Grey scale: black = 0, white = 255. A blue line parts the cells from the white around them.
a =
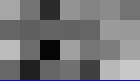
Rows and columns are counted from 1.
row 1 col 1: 166
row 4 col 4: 113
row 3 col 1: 188
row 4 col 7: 200
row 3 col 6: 125
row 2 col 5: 101
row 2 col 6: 155
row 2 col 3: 100
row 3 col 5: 117

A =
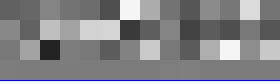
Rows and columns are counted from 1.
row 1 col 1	97
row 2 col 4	162
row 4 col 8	123
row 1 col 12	119
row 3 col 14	200
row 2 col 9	132
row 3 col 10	91
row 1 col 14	116
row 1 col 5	109
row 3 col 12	245
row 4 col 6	123
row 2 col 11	92
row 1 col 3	132
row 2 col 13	120

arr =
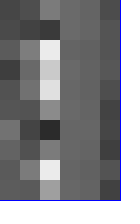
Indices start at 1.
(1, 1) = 70
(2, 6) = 84
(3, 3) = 235
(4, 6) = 87
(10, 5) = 99
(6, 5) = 100
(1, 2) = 78
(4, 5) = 98
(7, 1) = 114
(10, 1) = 92
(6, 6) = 67
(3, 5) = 97
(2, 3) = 58

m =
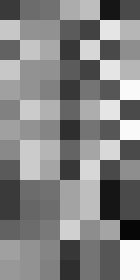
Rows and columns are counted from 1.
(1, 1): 58
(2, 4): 91
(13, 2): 146
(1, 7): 74
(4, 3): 145
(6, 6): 229
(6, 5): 173
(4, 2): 146
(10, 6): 21
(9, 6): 73
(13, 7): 250
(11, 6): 21
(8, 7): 74
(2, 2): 146
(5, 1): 160
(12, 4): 208
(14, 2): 146
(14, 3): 129
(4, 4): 91
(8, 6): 216
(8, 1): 137
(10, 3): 113
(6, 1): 129
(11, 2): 102
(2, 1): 199
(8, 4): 100
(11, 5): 190
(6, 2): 203

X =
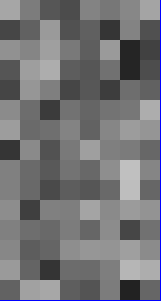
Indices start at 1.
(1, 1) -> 166
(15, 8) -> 102
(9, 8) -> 133
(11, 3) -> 128
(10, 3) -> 74
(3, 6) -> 154
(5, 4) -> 70
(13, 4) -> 142
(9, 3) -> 89
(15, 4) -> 94
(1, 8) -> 164
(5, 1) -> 69
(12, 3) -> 105
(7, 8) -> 149
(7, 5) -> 98
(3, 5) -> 94
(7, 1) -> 157
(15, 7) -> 34
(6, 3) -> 59
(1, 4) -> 76
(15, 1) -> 98
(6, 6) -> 115
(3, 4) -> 121
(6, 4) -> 114
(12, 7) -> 70
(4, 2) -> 158
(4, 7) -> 37
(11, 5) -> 164
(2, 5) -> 96
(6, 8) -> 173
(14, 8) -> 173
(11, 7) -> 155
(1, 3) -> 86
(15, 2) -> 161
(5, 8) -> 97
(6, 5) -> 101

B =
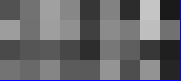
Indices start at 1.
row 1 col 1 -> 82
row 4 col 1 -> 115
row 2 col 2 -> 113
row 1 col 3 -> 160
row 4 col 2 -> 105
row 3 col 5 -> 45
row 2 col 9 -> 113
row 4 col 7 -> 78
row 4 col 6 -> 148
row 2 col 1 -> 157

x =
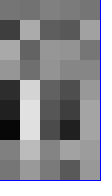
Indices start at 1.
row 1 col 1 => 117
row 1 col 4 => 123
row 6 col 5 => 164
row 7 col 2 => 224
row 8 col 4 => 162
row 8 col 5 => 156
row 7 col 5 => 164
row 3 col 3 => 150
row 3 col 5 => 118
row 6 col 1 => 32
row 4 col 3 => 147
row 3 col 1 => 169
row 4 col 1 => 150
